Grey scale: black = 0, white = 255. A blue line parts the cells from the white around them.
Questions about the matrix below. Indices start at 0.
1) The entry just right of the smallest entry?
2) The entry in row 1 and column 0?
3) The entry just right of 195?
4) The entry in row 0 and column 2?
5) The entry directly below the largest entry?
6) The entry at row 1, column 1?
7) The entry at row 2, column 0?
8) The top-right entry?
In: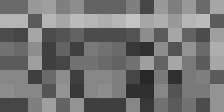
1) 121
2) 181
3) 166
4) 153
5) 84
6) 181
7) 76
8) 166

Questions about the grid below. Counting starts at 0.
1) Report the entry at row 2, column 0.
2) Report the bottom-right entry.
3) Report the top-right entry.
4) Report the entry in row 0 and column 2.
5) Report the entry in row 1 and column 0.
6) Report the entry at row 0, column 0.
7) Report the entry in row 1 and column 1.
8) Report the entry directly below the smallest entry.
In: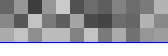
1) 171
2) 157
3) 179
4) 62
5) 136
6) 102
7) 87
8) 194

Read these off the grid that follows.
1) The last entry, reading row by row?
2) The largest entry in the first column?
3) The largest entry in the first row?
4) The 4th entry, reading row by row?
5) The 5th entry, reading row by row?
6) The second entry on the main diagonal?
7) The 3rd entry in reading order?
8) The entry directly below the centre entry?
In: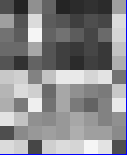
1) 78
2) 227
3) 159
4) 99
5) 36
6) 84
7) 144
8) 167
